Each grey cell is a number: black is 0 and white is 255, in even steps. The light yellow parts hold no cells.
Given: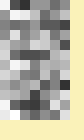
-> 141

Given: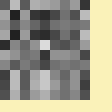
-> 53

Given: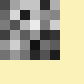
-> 175

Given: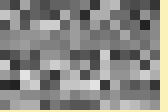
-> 53

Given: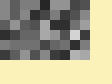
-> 81

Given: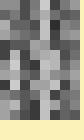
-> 153

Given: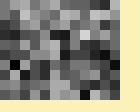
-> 180

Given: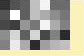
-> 107
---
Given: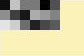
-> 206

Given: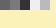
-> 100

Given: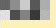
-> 224

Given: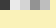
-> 59

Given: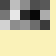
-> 210

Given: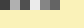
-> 176

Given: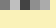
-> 123

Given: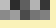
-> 138

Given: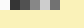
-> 53

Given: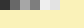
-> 104
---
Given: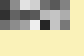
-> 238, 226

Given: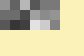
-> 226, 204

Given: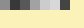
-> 216, 204

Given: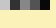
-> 198, 135

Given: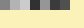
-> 203, 179

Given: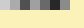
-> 205, 171
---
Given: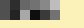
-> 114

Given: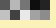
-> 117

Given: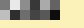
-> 56

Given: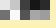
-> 62

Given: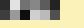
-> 135

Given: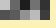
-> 29
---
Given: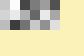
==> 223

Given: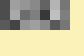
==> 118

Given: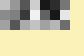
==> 109

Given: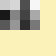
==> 120

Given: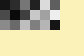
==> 21

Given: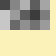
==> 155

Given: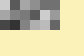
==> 102

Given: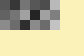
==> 195

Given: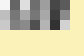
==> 210
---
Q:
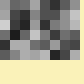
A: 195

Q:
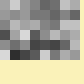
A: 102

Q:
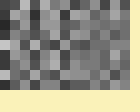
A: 122

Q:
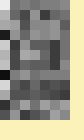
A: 114

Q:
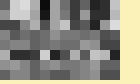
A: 184

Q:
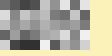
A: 101

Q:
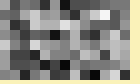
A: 130

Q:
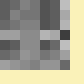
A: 168
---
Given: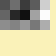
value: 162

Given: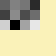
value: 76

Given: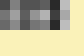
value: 62

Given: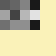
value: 183

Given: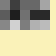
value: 41

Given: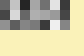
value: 154
